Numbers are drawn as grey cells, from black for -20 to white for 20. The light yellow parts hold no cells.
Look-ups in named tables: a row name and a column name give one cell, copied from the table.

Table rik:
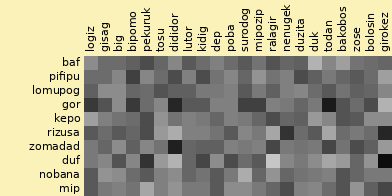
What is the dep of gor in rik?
0
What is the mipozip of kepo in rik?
-4
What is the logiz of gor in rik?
-11
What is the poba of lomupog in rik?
0
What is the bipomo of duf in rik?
1
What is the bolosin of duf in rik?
3
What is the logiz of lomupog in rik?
-5
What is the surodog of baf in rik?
-6

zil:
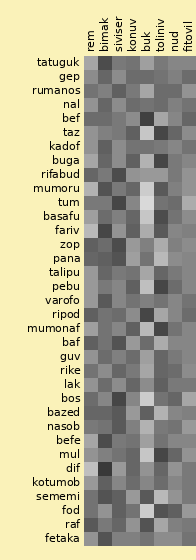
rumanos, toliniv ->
-3
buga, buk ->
8
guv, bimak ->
-3
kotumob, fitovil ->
-1
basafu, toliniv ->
-8
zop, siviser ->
-8
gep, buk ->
-3
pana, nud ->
2
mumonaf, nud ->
-2

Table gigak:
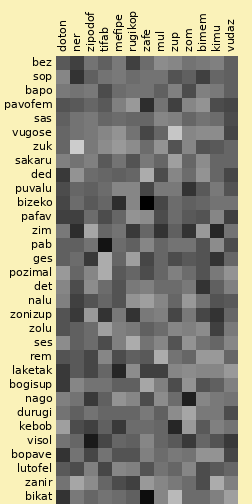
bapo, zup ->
0
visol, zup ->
-6
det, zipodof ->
2
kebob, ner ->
-8
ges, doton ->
-5
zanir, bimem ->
-8
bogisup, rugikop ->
-5
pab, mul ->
-4
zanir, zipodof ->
2
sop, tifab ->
-2
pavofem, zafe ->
-13
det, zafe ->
0
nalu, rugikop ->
3
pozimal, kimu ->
-1
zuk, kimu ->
-6

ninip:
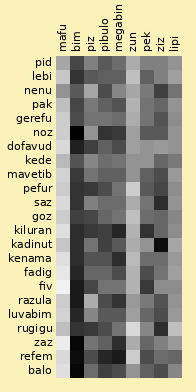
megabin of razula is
-12
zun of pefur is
12
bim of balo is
-19
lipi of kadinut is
6
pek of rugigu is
1
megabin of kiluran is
-14
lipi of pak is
3
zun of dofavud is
5
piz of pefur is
-11
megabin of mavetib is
-5
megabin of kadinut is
-6
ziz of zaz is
0
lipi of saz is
3
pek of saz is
-2
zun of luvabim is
5
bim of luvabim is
-14
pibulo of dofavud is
-5
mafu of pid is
6
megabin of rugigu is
-2
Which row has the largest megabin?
nenu

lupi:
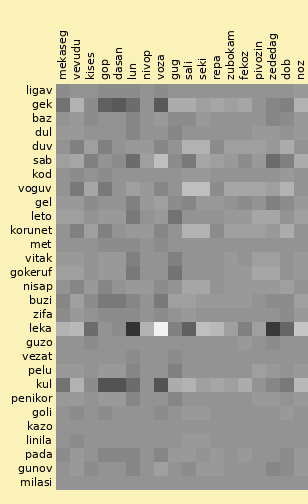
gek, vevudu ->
8
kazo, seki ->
3
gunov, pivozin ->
3
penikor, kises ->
3
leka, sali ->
-5
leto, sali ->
3
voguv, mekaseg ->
3
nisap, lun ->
4
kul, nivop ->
3

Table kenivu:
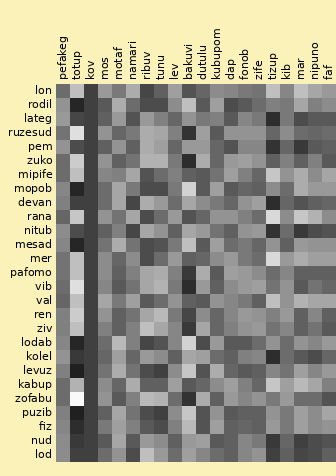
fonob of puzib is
-5
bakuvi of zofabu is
-12
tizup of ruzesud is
-4
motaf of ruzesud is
-4
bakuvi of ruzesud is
-12
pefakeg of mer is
-2
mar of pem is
-11

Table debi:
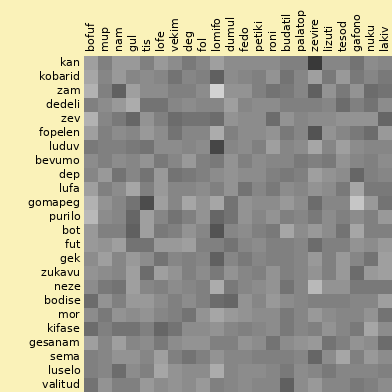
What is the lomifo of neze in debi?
7
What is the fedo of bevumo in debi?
0
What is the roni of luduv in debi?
5
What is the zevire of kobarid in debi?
5
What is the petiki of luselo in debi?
2
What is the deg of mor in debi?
-2

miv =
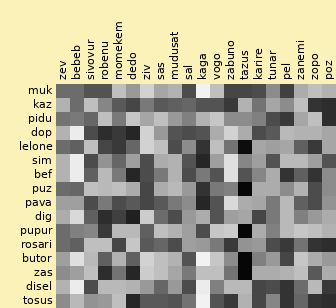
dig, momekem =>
-10
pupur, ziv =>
-5
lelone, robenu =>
-9
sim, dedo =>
5
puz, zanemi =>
8
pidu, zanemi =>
6

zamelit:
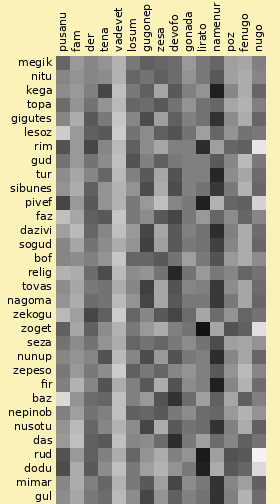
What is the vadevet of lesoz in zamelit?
12
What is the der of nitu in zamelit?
1
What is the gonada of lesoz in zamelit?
-2
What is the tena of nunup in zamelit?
-7
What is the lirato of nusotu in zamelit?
-3
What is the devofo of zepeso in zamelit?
1
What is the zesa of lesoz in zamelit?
-5
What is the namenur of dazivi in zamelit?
-13
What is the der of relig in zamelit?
-3
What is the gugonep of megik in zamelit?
-5
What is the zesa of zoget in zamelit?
7
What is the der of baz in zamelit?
-3
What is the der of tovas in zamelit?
-1

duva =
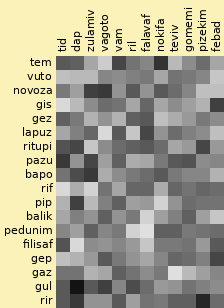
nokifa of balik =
5
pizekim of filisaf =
4
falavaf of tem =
1
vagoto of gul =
-10
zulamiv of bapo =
-11
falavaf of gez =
-6

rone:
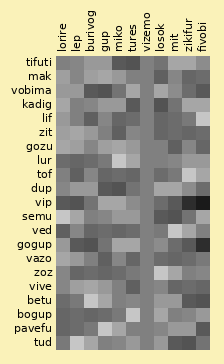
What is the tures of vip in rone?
2
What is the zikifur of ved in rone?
6
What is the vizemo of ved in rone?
0
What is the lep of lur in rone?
-4
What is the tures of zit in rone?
1
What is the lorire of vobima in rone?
4
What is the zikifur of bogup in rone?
1
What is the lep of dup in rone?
4
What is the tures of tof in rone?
-4
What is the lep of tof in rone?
-5
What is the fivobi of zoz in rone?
1
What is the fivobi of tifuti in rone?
2

